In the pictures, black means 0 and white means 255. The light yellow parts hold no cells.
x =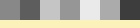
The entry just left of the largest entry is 150
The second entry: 93
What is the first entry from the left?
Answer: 136

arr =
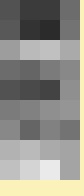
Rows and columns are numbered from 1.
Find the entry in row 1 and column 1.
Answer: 82
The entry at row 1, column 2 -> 59
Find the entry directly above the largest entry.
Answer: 170
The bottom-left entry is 192
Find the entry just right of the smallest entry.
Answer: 115
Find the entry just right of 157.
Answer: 186
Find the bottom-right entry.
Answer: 164
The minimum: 43
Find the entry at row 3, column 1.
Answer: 157
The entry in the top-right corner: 108
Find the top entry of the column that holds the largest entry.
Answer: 59
